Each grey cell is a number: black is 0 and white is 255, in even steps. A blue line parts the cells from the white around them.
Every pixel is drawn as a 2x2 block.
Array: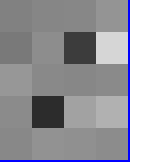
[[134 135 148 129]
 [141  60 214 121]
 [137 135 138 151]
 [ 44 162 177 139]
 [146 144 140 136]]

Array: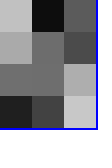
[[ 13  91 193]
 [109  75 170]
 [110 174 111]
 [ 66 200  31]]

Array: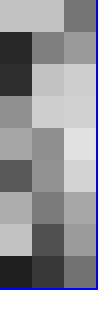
[[194 117 194]
 [127 154  40]
 [194 206  46]
 [206 209 144]
 [143 225 166]
 [146 211  89]
 [123 167 173]
 [ 80 155 194]
 [ 56 114  31]]

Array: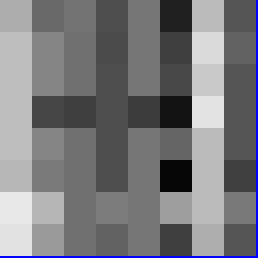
[[105 115  78 118  32 187  85 173]
 [133 112  75 118  63 218  98 190]
 [133 112  78 118  72 201  85 190]
 [ 70  63  78  60  19 227  85 190]
 [133 112  78 118 101 187  85 190]
 [122 112  78 118   6 187  64 183]
 [182 112 124 118 158 187 121 232]
 [154 112  98 118  63 174  85 226]]

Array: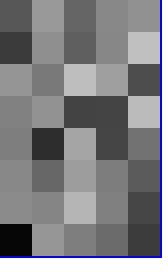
[[153 101 136 145  87]
 [143  95 135 192  59]
 [121 190 159  77 149]
 [146  67  68 187 129]
 [ 45 165  69 114 126]
 [103 157 125  91 136]
 [133 181 128  70 139]
 [150 126 107  60   6]]

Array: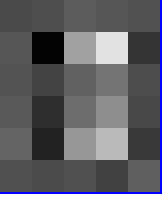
[[ 78  92  86  81  74]
 [  3 161 226  52  86]
 [ 67  97 116  77  83]
 [ 46 109 142  72  89]
 [ 34 151 186  57 100]
 [ 75  80  65  95  80]]

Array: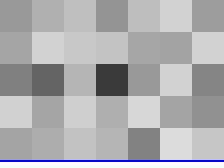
[[176 191 148 190 210 157 153]
 [210 200 195 166 163 210 165]
 [100 181  58 153 210 133 128]
 [165 207 175 215 164 145 209]
 [173 194 181 130 220 198 164]]
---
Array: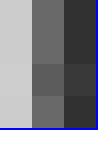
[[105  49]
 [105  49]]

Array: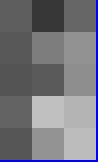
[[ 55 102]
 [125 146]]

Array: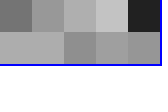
[[152 175]
 [173 143]]

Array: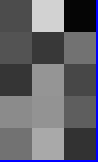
[[210   5]
 [ 56 114]]

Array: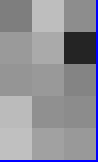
[[190 141]
 [170  36]]

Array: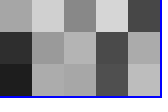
[[208 136]
 [154 180]]

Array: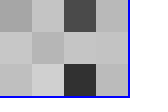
[[196  74]
 [182 197]]

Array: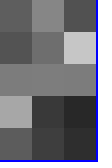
[[134  81]
 [110 198]]
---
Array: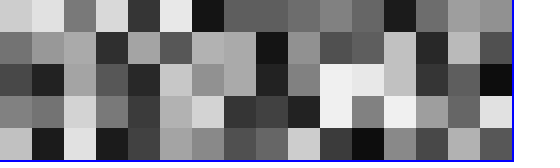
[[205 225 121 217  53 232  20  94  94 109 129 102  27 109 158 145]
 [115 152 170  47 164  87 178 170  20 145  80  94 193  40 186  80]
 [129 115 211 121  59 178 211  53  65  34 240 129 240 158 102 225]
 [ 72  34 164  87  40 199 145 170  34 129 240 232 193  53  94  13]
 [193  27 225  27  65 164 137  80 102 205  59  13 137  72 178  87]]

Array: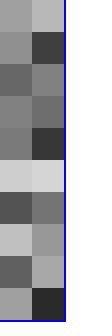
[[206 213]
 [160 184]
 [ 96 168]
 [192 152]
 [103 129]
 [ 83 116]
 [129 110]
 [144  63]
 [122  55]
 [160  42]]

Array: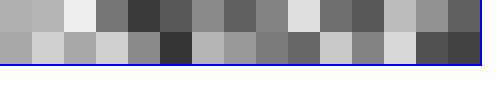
[[167 208 167 208 139  53 181 153 124 103 201 131 216  80  66]
 [175 181 237 117  59  87 139  95 131 223 111  87 187 145  95]]

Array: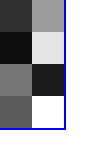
[[ 91 254]
 [ 15 227]
 [ 49 156]
 [118  29]]

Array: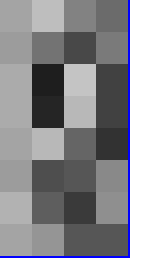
[[164 190 130 107]
 [164 184 101  50]
 [164 149  86  86]
 [156 115  72 122]
 [178  94  58 143]
 [156  78  86 137]
 [171  37 184  65]
 [171  30 196  65]]

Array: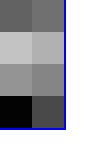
[[195 177]
 [148 133]
 [ 98 112]
 [  3  73]]

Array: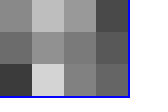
[[ 59 212 129 101]
 [137 190 153  73]
 [108 145 122  88]]

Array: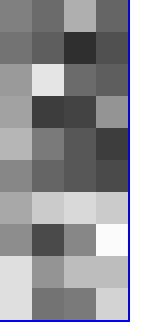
[[154 229 107  94]
 [168 203 217 203]
 [223 148 189 189]
 [182 122  87  61]
 [223 115 122 211]
 [128 107 175 101]
 [135 101  87  74]
 [115  94  47  80]
 [141  74 135 251]
 [162  61  67 148]]
